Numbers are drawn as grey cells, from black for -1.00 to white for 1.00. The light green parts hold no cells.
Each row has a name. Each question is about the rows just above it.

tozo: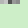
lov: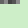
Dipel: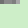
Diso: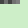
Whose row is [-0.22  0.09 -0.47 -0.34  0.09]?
lov
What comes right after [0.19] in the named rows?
[0.09]
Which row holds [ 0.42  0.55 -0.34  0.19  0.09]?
tozo
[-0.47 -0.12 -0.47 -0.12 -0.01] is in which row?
Diso
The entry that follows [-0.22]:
[0.09]

